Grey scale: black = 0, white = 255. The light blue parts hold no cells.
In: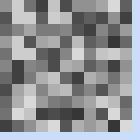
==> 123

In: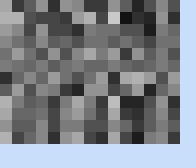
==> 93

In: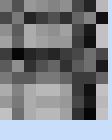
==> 184

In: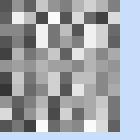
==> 118

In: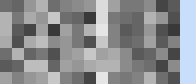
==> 139

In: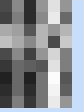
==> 95

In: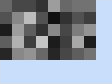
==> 28

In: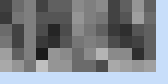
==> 96
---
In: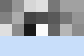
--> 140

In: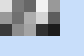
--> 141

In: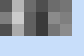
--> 170

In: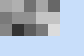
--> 51

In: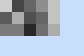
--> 122

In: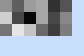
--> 230
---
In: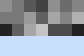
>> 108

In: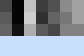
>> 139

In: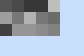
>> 54

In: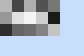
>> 82

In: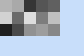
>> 85

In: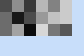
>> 130
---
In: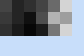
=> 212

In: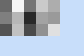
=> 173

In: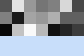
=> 72

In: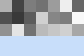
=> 102

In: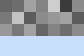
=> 140

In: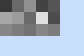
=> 85

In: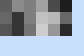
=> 29

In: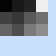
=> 239

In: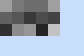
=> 159

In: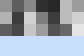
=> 156
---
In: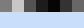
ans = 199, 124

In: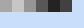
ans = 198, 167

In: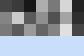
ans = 224, 214

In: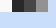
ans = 249, 146

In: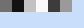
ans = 250, 194

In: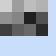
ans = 208, 189

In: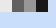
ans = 233, 151
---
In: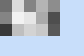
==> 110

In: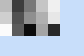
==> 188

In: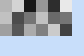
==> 182

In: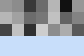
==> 151

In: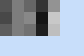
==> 84

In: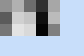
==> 145
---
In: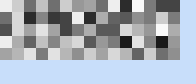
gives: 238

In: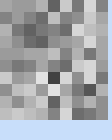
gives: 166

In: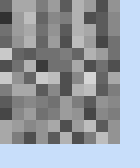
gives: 101

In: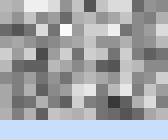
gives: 185

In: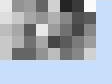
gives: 232

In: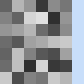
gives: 99

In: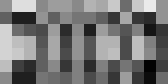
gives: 147
